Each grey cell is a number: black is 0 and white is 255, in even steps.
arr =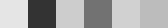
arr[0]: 229
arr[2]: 205
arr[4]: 209

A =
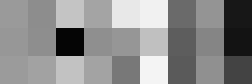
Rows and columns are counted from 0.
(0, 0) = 154
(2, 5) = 244
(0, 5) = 241
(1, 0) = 151
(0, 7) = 148
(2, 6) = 90
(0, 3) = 164
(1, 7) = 133

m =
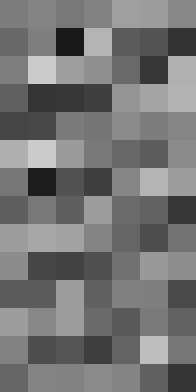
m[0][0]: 124
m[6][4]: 133
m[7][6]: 54
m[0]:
[124, 131, 120, 130, 159, 157, 135]
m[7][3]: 156
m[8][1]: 167
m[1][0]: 104
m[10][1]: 91
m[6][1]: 28
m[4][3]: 117
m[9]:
[140, 70, 66, 80, 113, 153, 141]
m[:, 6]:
[135, 51, 176, 178, 133, 139, 156, 54, 115, 141, 73, 98, 118, 53]
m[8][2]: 162
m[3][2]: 55
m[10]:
[91, 91, 157, 97, 128, 127, 73]
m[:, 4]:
[159, 91, 105, 148, 139, 103, 133, 107, 101, 113, 128, 89, 99, 132]
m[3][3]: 63
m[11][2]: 157
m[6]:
[118, 28, 82, 63, 133, 180, 156]
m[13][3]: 139
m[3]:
[96, 53, 55, 63, 148, 164, 178]
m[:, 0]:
[124, 104, 126, 96, 69, 175, 118, 94, 156, 140, 91, 157, 129, 102]
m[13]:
[102, 132, 130, 139, 132, 96, 53]
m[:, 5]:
[157, 83, 54, 164, 125, 92, 180, 98, 78, 153, 127, 122, 189, 96]
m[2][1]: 203
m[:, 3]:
[130, 180, 143, 63, 117, 121, 63, 156, 132, 80, 97, 106, 62, 139]

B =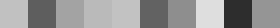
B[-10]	193
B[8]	45
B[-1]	149
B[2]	163

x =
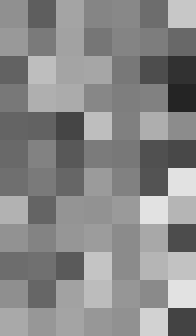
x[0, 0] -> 144
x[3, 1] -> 175
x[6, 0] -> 111
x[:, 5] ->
[109, 125, 77, 129, 174, 80, 83, 226, 168, 181, 138, 210]
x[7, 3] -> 146
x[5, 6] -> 72
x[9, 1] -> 112
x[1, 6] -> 104
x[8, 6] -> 76
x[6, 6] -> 226
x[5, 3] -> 123
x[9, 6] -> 194
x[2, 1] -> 190
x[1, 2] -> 162
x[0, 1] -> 94
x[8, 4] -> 139
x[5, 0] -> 105
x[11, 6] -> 67
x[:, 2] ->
[164, 162, 164, 171, 69, 88, 102, 148, 150, 90, 162, 164]
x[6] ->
[111, 122, 102, 155, 129, 83, 226]
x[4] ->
[100, 98, 69, 190, 128, 174, 140]

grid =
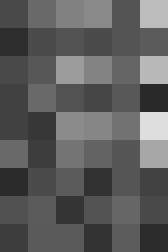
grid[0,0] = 73
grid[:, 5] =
[188, 91, 185, 41, 222, 167, 66, 73, 44]
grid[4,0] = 65
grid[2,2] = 156
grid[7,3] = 83
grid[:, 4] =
[84, 84, 101, 88, 114, 86, 85, 102, 92]
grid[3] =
[65, 105, 82, 70, 88, 41]
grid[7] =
[81, 91, 53, 83, 102, 73]
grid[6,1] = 75
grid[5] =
[105, 61, 116, 99, 86, 167]
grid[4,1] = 55
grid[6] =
[43, 75, 91, 49, 85, 66]
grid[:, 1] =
[105, 75, 87, 105, 55, 61, 75, 91, 90]

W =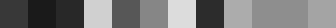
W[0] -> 56
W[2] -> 40
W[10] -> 142
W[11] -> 164
